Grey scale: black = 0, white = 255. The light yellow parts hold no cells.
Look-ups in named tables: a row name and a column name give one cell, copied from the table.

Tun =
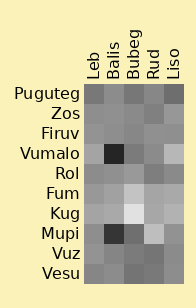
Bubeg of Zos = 138
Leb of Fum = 152
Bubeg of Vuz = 123
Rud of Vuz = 117
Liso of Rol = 138
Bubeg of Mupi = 111
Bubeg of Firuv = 135
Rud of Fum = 165
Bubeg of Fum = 195
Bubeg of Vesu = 116
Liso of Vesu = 141
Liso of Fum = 169

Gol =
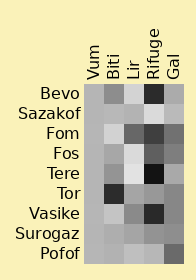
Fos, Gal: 126
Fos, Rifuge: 95
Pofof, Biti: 178
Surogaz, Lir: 165
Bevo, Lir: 211
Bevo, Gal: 171
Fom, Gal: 113
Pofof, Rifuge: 183
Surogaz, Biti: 174
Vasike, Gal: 135
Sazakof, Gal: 186
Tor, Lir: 165
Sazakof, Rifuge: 218
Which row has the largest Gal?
Sazakof

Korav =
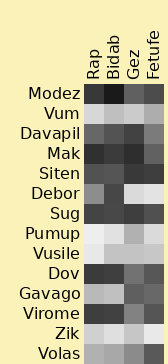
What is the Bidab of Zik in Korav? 223
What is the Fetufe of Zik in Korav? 233
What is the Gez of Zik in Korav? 198
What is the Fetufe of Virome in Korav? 85
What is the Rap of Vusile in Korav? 232
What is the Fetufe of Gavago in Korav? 104
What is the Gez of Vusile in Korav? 195
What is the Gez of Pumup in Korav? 177
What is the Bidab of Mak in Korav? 59
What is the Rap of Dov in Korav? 59
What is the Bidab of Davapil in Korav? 83
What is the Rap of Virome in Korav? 62
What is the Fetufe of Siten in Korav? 62
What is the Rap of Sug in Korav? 68
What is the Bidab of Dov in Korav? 63
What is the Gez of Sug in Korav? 62
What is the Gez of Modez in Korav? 96
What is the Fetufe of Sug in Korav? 80
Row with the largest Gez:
Debor

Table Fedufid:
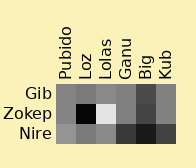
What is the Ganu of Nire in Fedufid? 56
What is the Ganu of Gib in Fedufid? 128
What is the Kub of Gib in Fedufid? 129
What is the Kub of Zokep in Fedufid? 130
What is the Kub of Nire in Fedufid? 66
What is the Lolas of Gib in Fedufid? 137
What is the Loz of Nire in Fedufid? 122
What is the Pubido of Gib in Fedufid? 132
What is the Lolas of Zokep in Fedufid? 228
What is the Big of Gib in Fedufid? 75
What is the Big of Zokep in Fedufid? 68
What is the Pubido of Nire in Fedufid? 148

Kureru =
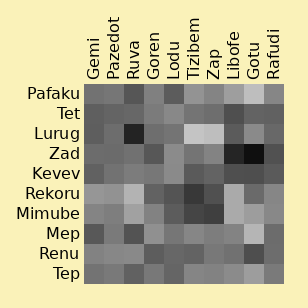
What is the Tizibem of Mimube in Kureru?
69
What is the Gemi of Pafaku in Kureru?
114
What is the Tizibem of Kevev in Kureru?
90
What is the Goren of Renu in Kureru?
93
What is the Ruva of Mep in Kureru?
83
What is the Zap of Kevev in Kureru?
99
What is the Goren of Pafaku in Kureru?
128
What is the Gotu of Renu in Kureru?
78
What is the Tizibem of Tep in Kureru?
133
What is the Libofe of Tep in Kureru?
139
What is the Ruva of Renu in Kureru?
137
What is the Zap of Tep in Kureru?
130
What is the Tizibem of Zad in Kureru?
116
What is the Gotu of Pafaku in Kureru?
190
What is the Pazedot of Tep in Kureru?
121

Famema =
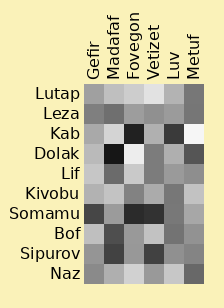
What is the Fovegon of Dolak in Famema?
237
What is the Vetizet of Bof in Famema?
194
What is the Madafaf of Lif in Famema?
107
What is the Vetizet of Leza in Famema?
144
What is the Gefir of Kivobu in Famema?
178
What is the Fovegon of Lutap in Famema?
205
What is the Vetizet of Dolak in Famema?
124
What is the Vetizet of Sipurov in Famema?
65
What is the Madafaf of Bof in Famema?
78
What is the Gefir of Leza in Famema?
127
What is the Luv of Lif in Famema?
154
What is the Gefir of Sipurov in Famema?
149
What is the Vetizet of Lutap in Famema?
226
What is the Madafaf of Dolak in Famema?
22
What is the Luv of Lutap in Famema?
179

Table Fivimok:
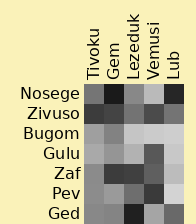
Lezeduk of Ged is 32
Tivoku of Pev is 140
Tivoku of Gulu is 169
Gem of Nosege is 26
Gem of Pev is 154
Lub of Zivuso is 116
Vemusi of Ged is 165
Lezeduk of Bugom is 197
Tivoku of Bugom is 159
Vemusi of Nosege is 186
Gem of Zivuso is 68
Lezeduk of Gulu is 178
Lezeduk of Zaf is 64
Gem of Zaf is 60
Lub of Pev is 211
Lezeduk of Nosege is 136
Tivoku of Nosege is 117
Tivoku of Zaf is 139
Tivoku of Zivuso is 60
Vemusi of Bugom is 203

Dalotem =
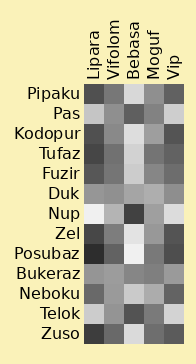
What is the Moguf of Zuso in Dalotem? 110
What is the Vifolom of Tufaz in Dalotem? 113
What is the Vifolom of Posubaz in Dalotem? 98
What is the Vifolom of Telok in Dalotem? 148
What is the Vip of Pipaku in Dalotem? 97
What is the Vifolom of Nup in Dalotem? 180
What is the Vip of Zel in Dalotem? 84
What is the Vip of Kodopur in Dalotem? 84
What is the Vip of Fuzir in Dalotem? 109

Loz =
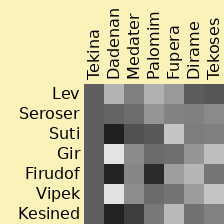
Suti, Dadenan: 32
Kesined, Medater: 62
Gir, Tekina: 94
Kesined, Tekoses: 130
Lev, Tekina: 95
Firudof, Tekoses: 117
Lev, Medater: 127
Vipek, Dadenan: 226
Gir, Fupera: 111
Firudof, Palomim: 43
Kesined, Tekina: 95
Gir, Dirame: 150
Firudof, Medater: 134
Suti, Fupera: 196
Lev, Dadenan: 180
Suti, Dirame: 125
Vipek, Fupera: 116
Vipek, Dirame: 156

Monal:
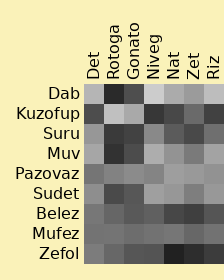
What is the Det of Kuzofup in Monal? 77
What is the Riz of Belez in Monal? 85
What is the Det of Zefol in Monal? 124
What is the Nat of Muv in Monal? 147
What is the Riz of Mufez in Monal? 114
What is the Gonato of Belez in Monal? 89
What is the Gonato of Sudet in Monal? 87
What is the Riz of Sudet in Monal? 152

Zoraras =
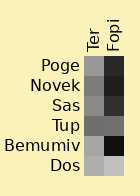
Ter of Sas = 137
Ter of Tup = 111
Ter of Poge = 152
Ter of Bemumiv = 165
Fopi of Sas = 48
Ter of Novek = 124
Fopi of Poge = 41
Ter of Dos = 174
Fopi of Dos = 192
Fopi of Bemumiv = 16
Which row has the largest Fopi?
Dos

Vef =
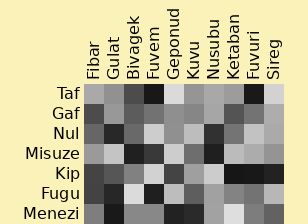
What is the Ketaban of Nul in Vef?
116
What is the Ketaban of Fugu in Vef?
131
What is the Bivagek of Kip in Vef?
129
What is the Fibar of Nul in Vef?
102
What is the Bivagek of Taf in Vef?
76
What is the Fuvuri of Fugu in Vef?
115
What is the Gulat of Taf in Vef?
145
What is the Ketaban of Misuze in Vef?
187
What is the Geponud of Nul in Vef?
144
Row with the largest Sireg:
Taf

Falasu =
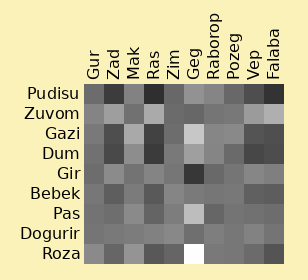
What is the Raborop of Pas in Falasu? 102
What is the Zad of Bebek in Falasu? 94
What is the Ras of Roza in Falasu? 88
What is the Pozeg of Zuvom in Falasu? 120
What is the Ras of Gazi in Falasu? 66
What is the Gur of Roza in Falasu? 138
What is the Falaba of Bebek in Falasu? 93
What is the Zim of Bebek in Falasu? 133

